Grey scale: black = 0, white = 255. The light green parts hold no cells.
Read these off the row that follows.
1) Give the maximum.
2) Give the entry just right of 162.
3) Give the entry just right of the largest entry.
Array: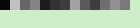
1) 193
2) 90
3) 102

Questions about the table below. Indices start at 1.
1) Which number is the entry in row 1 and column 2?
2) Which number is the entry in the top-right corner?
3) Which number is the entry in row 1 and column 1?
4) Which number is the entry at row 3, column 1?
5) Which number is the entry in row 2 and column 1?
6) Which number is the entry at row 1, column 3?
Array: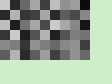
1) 42
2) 12
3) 202
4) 190
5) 42
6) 105

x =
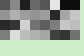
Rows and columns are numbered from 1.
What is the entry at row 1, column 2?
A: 136
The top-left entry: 85
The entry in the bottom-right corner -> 114
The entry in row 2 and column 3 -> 157
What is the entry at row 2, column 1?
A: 148
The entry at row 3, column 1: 40
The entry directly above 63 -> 125
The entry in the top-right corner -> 13
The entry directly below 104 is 148
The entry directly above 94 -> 157

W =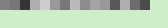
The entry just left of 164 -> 140
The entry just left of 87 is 152

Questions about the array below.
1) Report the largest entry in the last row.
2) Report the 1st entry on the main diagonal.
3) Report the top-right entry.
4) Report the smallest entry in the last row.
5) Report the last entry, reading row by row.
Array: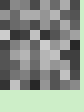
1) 193
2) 63
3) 74
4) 39
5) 137
